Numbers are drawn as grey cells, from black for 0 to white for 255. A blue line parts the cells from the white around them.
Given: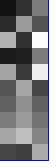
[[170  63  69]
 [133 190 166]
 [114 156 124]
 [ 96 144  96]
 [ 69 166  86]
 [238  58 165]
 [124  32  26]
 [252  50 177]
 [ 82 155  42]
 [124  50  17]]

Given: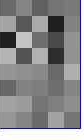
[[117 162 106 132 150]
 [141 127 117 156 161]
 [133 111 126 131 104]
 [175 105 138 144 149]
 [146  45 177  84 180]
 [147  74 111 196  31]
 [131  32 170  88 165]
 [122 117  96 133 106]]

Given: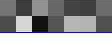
[[ 81 179 182  85  19 214  77]
 [108  62  68 103 146  60 116]]

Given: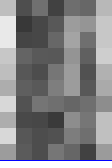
[[155  65 102 118  77  91 156]
 [192 111 125  81  77  87 216]
 [192 118 141  58  71  73 173]
 [141 111 102 111 117  82 216]
 [170  88 156 126  89  95 173]
 [177  81 156 118  77  87 190]
 [206  96 148  88  89 100 199]
 [199 111 164 103  71  69 233]
 [199 149 156  88  71  56 233]
 [184 103 110  65 112  78 190]]

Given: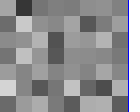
[[ 93 176 173  91 122 172 155 106]
 [176  77 102 194 118  88 134 212]
 [135 166 132 145 132 160 133 156]
 [121 136 140 141  87 149 192 116]
 [113 180 150 156  82 179 145 139]
 [158 124  87 164 136 144 201 108]
 [129 145 142 124 127 117  54 165]]

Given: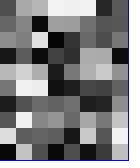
[[191  59  16  78   9  79 195   8]
 [242  86 201  23  94 100  93 221]
 [196 120 167 105 149 135 241  86]
 [142  36  30 112  98 107  82  28]
 [ 98  66  71  30  17 237 241 118]
 [146 202 176 120  27 174 210 184]
 [ 12 171 172  47  66  12  92  23]
 [119  77 105  52   5 225 127 141]
 [ 87  85 113 157 159  11 133 102]
 [ 90  39 242 240 243 182 169  79]]

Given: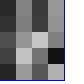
[[177  87 154  37]
 [ 18 115 194  65]
 [128 198 149  79]
 [147  61 126  50]
 [152  58 131  41]]

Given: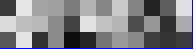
[[ 60  51  63 136 153 117  37  15 138  49 227  88]
 [170  48 150  78 180 192 226  66 139 185 189 218]
 [223  95  36 132 204 135 178 122 159 164 231  58]]
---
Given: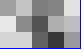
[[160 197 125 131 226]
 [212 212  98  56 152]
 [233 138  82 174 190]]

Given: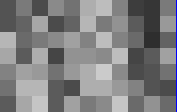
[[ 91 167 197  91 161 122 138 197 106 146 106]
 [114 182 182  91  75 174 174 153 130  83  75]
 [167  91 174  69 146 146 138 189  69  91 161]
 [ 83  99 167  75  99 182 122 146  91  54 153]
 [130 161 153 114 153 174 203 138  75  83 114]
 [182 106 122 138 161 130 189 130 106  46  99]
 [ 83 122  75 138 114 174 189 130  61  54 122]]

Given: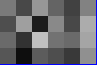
[[106  50 192 114 106 165]
 [122  72 151 100  65 130]
 [ 86  14  92  78  57 144]
 [ 78 159  28 137  72 172]]

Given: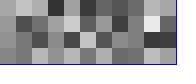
[[133 120 183 146 183 120 175 107 113 189 161]
 [167 196 175  51 161  58 101  86 107 183 167]
 [153  78 113 161 204  94 153  64 127 234 101]
 [146 120  78 139  71 196  86 139 127  58  64]]

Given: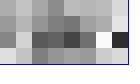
[[174 195 167 141 187 181 187 217]
 [154 181 148 126 118 161 174 229]
 [223 195 126 148 161 154 203 217]
 [133 210  90  98  69 112 250  46]]

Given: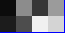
[[ 28  77 240 212]
 [ 12 140  54 155]]
